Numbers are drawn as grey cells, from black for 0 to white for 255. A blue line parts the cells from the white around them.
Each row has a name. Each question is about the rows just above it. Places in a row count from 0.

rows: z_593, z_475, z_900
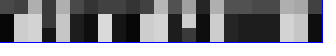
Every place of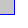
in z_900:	4 21
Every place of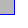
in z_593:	11
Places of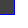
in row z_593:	1 7 8 10 22

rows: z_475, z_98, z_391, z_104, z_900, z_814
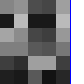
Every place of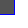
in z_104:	3
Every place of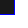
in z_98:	0 2 3

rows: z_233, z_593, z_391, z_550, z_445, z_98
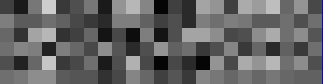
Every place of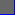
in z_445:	2
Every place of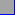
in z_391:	2 13 14
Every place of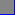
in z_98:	9 14
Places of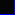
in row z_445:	11 14
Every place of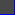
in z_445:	5 10 12 16
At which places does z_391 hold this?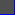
12 17
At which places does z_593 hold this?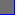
3 15 20 22

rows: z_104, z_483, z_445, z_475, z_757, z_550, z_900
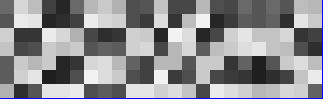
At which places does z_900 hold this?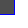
6 8
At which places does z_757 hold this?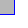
2 8 11 12

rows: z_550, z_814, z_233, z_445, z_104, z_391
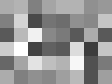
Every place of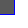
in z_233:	0 5 7
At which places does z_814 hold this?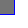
3
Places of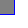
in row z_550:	2

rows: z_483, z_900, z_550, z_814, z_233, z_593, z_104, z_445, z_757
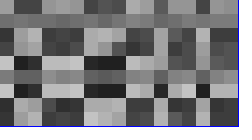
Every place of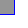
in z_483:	3 5 12 13 15
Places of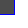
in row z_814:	5 13 15
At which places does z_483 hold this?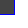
1 2 6 14

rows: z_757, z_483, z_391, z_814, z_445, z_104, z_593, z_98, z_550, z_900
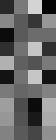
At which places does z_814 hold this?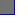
1
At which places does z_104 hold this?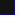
0 3
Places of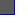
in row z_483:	1
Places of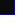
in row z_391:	0
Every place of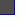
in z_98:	1
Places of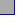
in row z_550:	3

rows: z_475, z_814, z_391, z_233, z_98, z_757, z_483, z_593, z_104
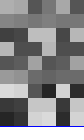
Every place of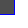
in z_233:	1 2 4 5
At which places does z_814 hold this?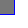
2 4 5
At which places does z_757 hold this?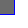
2 4 5
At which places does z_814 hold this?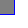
1 3
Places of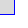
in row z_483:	0

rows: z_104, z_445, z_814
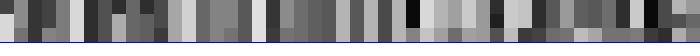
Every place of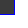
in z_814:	11 19 37 46
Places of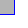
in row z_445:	24 26 28 31
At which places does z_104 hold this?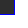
6 8 10 35 38 44
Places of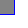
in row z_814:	3 15 29

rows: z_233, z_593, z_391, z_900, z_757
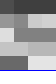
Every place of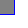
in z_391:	1 2 3
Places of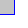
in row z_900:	0 1
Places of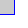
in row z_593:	2
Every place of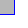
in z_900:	2 3
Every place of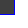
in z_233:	1 2 3
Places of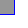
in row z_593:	0
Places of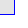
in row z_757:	2 3

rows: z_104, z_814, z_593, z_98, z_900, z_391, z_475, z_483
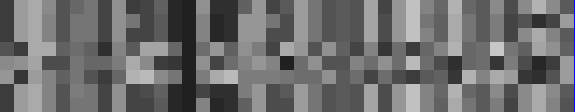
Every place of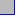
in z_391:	10 16
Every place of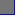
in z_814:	5 6 9 19 22 30 33
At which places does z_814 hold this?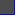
20 27

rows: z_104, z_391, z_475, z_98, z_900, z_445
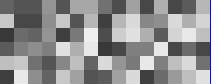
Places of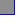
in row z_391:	3 11
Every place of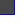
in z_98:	8 12 14
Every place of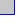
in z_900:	1
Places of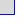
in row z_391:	9 12
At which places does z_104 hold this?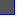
1 2 4

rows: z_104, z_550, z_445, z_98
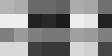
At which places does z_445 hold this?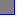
0 2 7
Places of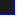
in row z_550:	4

